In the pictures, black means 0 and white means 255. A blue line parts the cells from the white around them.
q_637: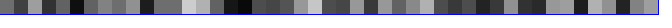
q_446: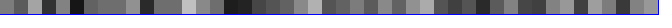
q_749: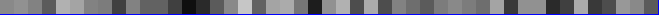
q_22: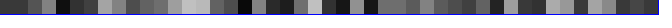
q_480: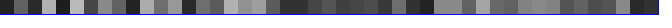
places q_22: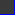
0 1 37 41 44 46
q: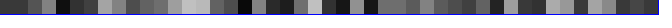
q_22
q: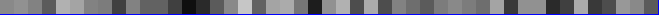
q_749
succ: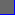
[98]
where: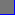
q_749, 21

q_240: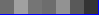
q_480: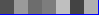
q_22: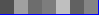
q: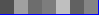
q_22
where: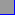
q_480, 1
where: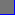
q_240, 2
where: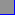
q_240, 4

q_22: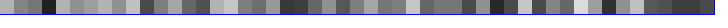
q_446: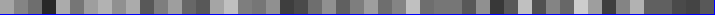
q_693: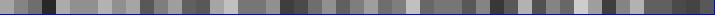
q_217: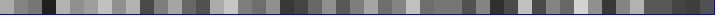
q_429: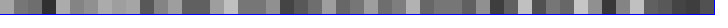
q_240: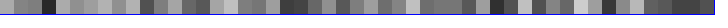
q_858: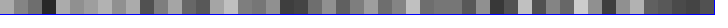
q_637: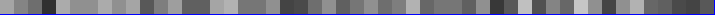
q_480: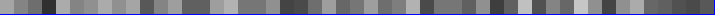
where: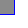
q_240, 44
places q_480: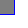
28
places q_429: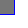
1 17 18 25 31 32 39
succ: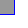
[56]
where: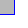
q_240, 45

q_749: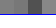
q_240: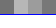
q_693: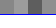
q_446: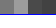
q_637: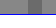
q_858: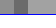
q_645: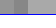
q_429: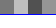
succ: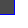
[66]
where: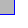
q_240, 1
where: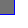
q_240, 0
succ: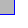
[156]
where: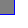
q_749, 0
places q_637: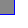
0 1 3

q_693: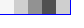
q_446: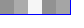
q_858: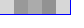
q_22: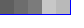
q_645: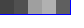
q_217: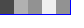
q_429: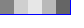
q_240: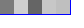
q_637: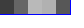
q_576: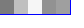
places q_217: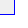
3
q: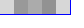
q_858
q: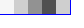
q_693
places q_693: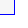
0
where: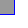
q_858, 1

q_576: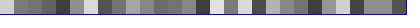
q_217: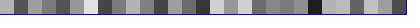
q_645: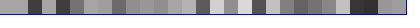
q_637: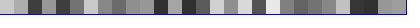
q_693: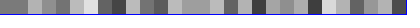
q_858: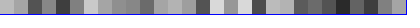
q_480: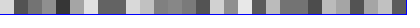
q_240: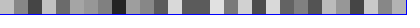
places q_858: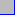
0 19
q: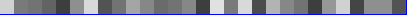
q_576
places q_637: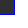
11 13 26
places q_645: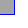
0 1 3 6 12

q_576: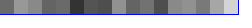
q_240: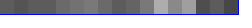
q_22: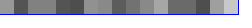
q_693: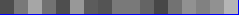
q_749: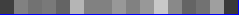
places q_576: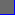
0 4
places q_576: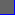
3 9

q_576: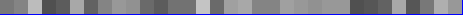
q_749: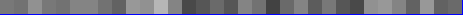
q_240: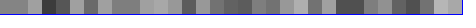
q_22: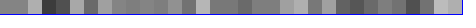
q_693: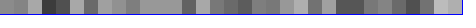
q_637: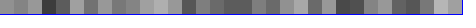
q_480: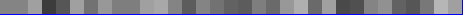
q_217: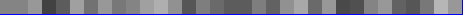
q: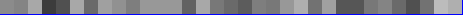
q_693
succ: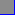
[132]

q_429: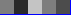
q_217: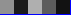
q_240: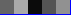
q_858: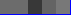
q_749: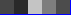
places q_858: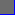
0 1
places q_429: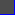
4
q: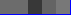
q_858

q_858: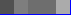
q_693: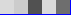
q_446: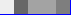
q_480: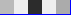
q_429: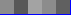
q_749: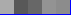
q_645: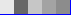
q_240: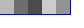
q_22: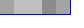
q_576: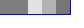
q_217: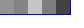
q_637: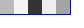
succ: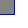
[198]
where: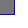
q_576, 4
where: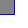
q_217, 1
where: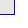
q_645, 0
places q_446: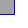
2 3

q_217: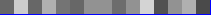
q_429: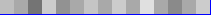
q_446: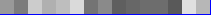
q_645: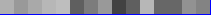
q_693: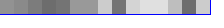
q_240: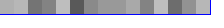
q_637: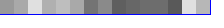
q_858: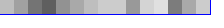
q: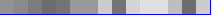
q_693
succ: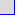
[116]
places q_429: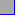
1 5 7 9 11 13
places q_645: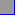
1 7
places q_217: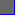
0 2 5
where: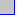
q_429, 6
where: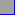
q_858, 1

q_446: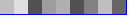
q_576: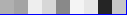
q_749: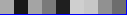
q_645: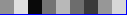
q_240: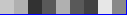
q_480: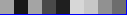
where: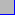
q_645, 4
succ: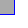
[23]
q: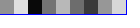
q_645
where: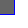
q_446, 8
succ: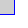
[199]
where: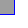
q_446, 3

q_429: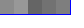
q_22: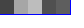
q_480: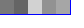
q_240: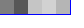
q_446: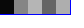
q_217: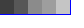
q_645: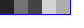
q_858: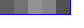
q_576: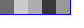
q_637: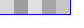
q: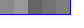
q_429
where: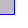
q_22, 2

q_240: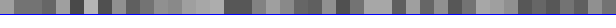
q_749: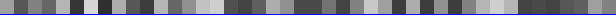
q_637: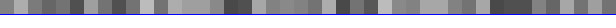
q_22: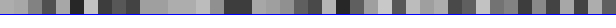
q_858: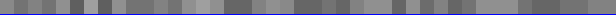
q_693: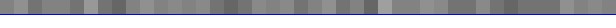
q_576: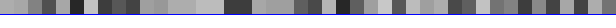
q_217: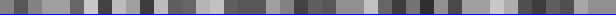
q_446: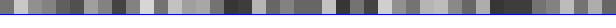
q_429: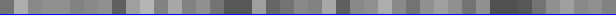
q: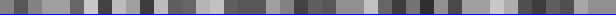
q_217
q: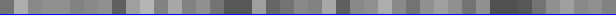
q_429
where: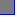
q_637, 2
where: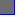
q_858, 30
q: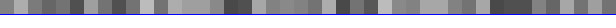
q_637
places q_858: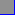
4 8 13 15 19 26 27 29 34 35 36
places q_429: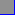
3 4 7 14 26 30 32 34 39 42

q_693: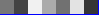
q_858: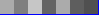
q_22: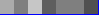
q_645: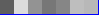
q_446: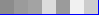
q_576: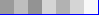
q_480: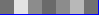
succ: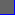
[171]
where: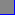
q_645, 4
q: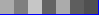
q_858

